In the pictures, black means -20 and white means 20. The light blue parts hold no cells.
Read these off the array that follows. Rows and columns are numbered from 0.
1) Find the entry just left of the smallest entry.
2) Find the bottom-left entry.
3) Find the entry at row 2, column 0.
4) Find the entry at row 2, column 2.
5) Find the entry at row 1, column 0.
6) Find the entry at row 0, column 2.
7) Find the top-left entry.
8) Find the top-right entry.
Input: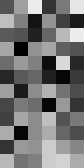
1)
6
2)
9
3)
-6
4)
-15
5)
10
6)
17
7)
-7
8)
16

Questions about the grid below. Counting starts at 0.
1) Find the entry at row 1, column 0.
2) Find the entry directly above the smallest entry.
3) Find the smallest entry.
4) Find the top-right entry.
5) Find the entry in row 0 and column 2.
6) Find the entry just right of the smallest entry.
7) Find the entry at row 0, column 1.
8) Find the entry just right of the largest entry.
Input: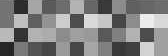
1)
-2
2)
9
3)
-14
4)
-3
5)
6
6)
-1
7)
-13
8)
14

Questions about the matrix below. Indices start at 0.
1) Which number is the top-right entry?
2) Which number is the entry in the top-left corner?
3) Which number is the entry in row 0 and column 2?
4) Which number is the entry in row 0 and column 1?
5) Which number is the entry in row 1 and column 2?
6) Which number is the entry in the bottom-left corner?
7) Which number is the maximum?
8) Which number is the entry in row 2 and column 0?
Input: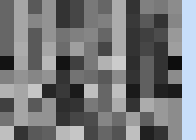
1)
2
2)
-4
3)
-6
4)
6
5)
1
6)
10
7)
12
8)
-4

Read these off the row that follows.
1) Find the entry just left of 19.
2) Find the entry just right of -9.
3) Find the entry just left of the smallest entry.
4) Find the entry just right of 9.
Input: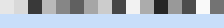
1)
-8
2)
18
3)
7
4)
1

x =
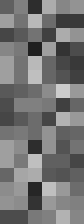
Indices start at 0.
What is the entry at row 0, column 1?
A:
0
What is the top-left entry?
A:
-5
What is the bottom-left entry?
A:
-8
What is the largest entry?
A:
12
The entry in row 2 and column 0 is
-9
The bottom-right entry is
1
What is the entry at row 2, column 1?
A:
-6
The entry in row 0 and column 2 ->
-13
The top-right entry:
3
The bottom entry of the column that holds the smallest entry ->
-1
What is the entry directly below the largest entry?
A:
-10
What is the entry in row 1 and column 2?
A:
9
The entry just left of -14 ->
4
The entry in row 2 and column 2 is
-2
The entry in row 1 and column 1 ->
-2
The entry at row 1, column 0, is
5
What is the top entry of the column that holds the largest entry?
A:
1
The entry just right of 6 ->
7

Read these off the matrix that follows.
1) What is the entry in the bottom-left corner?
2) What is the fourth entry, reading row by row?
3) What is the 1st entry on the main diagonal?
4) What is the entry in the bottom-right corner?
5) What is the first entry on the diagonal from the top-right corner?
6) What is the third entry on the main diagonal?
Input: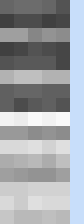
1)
11
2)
-4
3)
-4
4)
9
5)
-7
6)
1

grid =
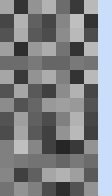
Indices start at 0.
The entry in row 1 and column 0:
-9
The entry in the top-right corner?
9
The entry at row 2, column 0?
-7
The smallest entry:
-14
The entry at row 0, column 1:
-12
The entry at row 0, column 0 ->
6
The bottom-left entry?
-2
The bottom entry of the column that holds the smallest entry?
-13
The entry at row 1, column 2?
-5
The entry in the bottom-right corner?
3
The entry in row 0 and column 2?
3
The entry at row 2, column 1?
7

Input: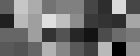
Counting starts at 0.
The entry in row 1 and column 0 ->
-15
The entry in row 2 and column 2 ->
5
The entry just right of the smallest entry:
3
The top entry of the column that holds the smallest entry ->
14
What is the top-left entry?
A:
-5
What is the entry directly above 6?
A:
-9
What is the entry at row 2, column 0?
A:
-4
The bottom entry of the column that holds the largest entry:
8
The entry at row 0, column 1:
11
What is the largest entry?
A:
15
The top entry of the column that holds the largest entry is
-2
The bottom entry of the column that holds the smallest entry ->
-20

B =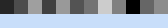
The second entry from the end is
-4
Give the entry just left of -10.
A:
5
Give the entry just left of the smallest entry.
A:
0
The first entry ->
-14

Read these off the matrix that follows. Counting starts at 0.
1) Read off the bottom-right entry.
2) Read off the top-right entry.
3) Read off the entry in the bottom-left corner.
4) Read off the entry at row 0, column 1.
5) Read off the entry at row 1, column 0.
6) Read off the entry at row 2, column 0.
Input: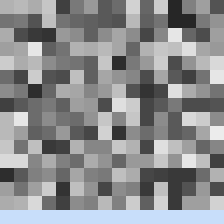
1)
13
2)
-7
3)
7
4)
9
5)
-2
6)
7
